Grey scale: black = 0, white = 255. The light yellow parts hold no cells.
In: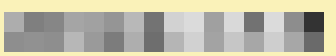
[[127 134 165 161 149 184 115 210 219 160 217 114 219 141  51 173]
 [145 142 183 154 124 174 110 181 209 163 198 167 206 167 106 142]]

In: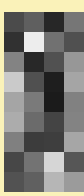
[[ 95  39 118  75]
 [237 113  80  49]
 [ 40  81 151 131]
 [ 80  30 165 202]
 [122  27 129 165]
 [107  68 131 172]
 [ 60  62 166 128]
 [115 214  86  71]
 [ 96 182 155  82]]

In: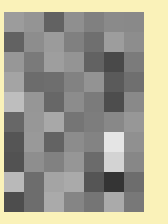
[[148  98 143 128 138 137 156]
 [141 155 128 111 157 141  98]
 [122 158 148  98  73 123 151]
 [108 110 130 147  90 111 164]
 [150 103 140 123  77 137 190]
 [151 168 117 125 136 151 103]
 [153  99 140 131 229 144  85]
 [142 129 150 107 211 135  82]
 [109 164 170  85  52 109 185]
 [109 170 133 117 170 120  77]]

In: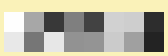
[[167  56 127  66 209 206  45 254]
 [118 231 146 148 203 160  35 232]]

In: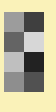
[[ 63 156]
 [215 100]
 [ 34 191]
 [ 81 142]]

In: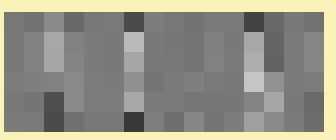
[[114 137 104 120 122  75 125 120 115 122 122  67 104 121 114 120]
 [130 167 129 123 121 186 121 119 116 128 121 168 101 122 133 121]
 [129 166 132 123 120 166 121 121 116 129 122 173  99 122 134 121]
 [127 129 137 124 123 144 116 122 127 122 121 197 145 123 124 124]
 [117  79 138 124 124 168 122 123 119 119 119 131 166 121 106 121]
 [122  75 112 120 120  57 126 111 134 116 125 160 138 123 109 123]]

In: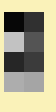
[[ 48   7]
 [ 84 194]
 [ 59  38]
 [165 173]]

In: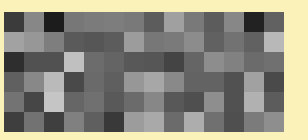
[[135  28 119 123 125 121  92 160 121  92 135  34  97  59]
 [151 126  90  86  92 156 119 122 140  97 114  97 184 162]
 [ 81  81 192 108 100  88  86  68 101 141 129 107 112  46]
 [136 186  73 106  95 151 167 137  99  99  81 161  74  96]
 [ 70 197 102 112  89 107 135  88  79 142  81 177  92 115]
 [114  63 128  95  57 156 169 107 173 112  79 123 142  62]]

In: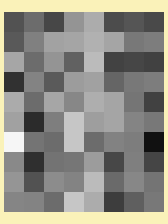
[[108  71 148 172  76  85  73  82]
 [128 162 165 177 165 120 125  89]
 [108 148  97 187  66  70  65 166]
 [131  90 156 161 101 120 125  49]
 [108 166 135 174 165 117  65 171]
 [ 43 126 198 158 165 132 120 161]
 [116 108 198 108 130 125  17 246]
 [ 47 115 118 156  71 127  69 137]
 [ 82 140 131 187 106 135 116 149]
 [131 108 198 172  61  95 120 133]]
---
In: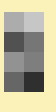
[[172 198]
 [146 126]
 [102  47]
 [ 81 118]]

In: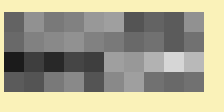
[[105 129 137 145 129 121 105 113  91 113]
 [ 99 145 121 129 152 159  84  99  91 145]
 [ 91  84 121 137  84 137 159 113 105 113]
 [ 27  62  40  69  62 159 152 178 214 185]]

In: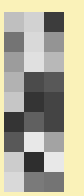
[[217 122 116]
 [204  46 232]
 [198  52  68]
 [191 210  60]
 [178  75  88]
 [156 224 184]
 [116 217 148]
 [ 88 232 163]
 [ 52  96  68]]

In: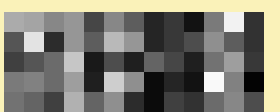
[[171 164 135 150  70 135  93  37  56  18 122 242  50]
 [122 129 107 158  31 206 143  11  37  18 249 129   3]
 [114 100  64 177 100 143  44  11  64  50 107 135  77]
 [ 85 227  44 150  93 185 150  37  56  77 143  93  50]
 [ 64  85 107 198  25  77  31 100  70  31 114 158  56]]

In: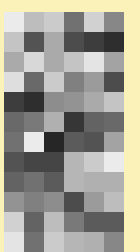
[[235 189 203 113 209 135]
 [228 113 203 182 176 135]
 [222 105 203 128 155  76]
 [209  99 189 121  91  91]
 [196  83 170  76  61  46]
 [170 216 170 196 228 163]
 [147 128 141  76 155 189]
 [113 235  38  91  83 163]
 [105 121 176  54  99 105]
 [ 99 113  91 182 176 176]
 [ 83  69  69 182 203 235]
 [ 61  46 141 147 170 196]]

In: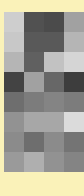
[[206  81  75 161]
 [200  89  89 181]
 [181  96 194 213]
 [154 175 146 132]
 [146 167 167 219]
 [139 110 139 116]
 [110 124 132 124]
 [ 67 161 103  61]]

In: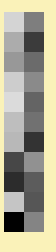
[[219 100]
 [212 126]
 [205 138]
 [197  86]
 [190 113]
 [184  51]
 [172  59]
 [152 107]
 [ 71 145]
 [ 44  92]
 [  1 132]]
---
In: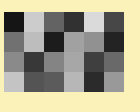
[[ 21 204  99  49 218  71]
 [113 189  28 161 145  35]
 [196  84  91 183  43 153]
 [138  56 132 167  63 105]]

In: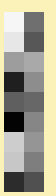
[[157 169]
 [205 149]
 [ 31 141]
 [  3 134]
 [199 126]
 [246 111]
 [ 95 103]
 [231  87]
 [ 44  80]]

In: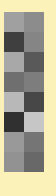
[[ 48 198]
 [160 140]
 [ 63 133]
 [111 125]
 [153 117]
 [146 104]
 [168  89]
 [184  71]]

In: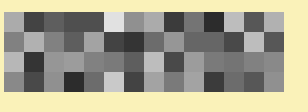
[[129 177 129  94 163  67  52 108 150 102 102  73 189  87]
 [137  73 144  44 108 201  67 163 122 163  59 108  87 144]
 [171  67  94  79  79 225 144 171  59 116  44 189  87 177]
 [183  52 150 156 129 122  94 189  73 156 122 116 129 137]]

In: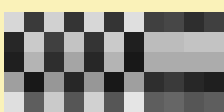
[[ 39 202  64 195  52 202  31 188 188 195 195]
 [ 31 180  46 165  39 180  24 172 172 172 172]
 [223  94 202  86 209  86 229  94 102  86  94]
 [215  58 209  52 215  52 223  64  71  46  64]
 [159  24 151  39 151  24 159  46  58  39  31]]

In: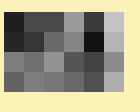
[[ 99 125 118 105  80 173]
 [125 112 147  86  67 140]
 [ 32  74  74 155  59 195]
 [ 39  53 105 132  18 179]]

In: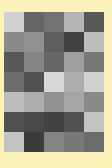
[[188 173 145 166 138]
 [138 145  95  66 188]
 [ 88 132 102 159 120]
 [209 102 114 180  88]
 [108  80 215 173 209]
 [ 80  73  66  80 195]
 [195  59 132 120 108]]
